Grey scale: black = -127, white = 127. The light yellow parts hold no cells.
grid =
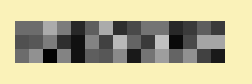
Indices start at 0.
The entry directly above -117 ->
-87
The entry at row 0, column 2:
43
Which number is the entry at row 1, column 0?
-47
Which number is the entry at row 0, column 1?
-19
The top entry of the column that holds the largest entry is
-11
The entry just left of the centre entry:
-62
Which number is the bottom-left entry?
-19
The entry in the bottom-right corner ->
-102
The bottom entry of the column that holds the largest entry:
30
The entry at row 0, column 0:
-19
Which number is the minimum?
-124
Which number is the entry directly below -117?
-27
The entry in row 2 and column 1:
17

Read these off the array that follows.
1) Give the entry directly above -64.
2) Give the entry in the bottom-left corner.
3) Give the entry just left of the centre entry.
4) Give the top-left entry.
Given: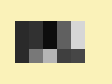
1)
-31
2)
-85
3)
-78
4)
-85

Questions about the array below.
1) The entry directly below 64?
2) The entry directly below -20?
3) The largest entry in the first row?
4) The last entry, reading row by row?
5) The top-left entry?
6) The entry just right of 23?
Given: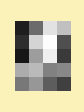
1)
-48
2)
84
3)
98
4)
-63
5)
-97
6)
-34

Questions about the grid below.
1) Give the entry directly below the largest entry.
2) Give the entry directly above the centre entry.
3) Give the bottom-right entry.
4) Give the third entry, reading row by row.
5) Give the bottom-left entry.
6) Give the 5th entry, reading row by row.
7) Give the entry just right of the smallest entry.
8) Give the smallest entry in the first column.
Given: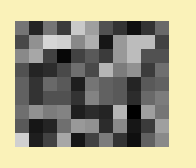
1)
-61
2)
-54
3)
9
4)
-10
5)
80
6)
73
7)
31
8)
-54

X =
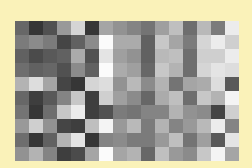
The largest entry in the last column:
116
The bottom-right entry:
37
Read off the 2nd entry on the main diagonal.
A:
11
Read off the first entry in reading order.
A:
-24
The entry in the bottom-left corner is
18
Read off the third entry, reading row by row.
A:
-46
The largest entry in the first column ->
51
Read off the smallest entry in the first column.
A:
-30
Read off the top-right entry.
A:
108
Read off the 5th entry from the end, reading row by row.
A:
25
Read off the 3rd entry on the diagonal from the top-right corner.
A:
79
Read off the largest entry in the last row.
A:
123
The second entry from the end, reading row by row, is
116
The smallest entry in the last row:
-65
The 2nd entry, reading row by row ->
-73
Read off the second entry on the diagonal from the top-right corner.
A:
108

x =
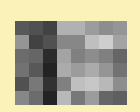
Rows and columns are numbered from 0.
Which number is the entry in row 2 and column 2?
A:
-84
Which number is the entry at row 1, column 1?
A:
-61
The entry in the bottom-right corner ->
-32
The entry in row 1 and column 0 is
21
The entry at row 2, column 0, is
-19
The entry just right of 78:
35
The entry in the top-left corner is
-39
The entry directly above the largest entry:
13
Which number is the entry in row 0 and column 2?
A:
-61
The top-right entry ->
21
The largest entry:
78

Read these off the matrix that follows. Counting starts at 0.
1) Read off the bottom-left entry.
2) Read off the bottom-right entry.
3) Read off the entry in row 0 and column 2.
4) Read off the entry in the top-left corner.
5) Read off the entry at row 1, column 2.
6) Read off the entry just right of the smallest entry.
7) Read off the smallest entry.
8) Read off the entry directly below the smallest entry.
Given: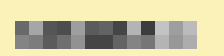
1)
4
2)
45
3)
-42
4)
-22
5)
-36
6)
67
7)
-66
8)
-9
